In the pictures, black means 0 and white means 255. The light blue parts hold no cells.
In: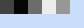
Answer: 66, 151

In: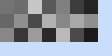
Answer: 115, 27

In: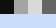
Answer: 14, 101

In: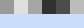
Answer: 154, 188

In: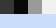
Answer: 54, 240

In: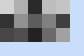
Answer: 211, 161

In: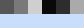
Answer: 86, 170

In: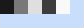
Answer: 25, 249

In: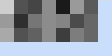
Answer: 206, 103
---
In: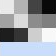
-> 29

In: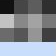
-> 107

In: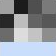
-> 107

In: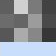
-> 87

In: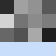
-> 103

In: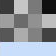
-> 87
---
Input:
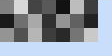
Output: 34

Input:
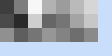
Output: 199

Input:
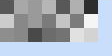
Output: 245

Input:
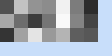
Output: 68

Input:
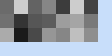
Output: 121

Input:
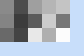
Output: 119
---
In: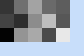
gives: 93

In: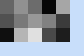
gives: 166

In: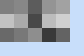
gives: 162

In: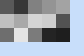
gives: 163

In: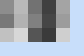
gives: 164

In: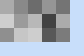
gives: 116

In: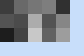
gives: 48
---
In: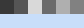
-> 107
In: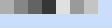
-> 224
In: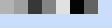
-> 225
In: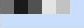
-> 81
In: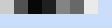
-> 132
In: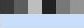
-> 34
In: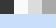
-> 250
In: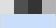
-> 80
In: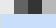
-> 99
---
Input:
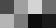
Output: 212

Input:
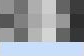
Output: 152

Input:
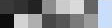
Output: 218

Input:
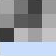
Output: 83

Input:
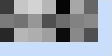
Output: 130

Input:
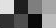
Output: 126

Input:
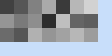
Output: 101

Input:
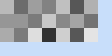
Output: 164

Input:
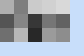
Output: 118

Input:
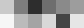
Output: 138
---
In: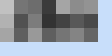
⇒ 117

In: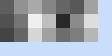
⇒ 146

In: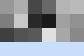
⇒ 173

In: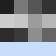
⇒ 121

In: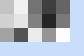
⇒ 241

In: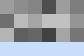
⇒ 141
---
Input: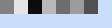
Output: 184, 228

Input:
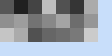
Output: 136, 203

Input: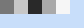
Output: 41, 246

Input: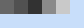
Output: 50, 201

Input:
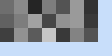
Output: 70, 198

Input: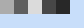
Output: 219, 219
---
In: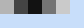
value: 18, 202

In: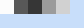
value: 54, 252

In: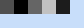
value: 101, 193

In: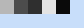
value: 47, 227

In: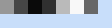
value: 48, 248

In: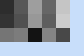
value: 152, 204
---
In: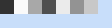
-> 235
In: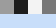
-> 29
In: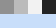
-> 187
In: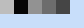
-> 146
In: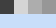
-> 213
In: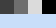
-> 110
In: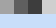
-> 95
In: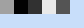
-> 49
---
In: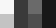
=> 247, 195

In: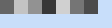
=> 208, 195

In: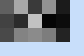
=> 194, 168

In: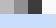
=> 249, 187

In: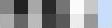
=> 251, 236

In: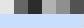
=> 229, 178

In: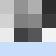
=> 243, 235

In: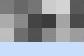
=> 211, 204

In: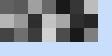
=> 209, 195

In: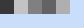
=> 195, 175
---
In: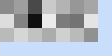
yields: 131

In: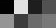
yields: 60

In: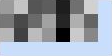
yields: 73

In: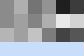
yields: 160

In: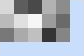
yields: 224

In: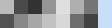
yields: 136
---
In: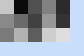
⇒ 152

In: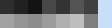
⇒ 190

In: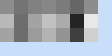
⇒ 36

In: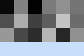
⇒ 196

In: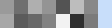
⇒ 47

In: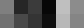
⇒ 184

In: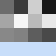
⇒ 186

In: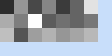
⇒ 100

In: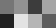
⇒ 181

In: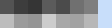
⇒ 162
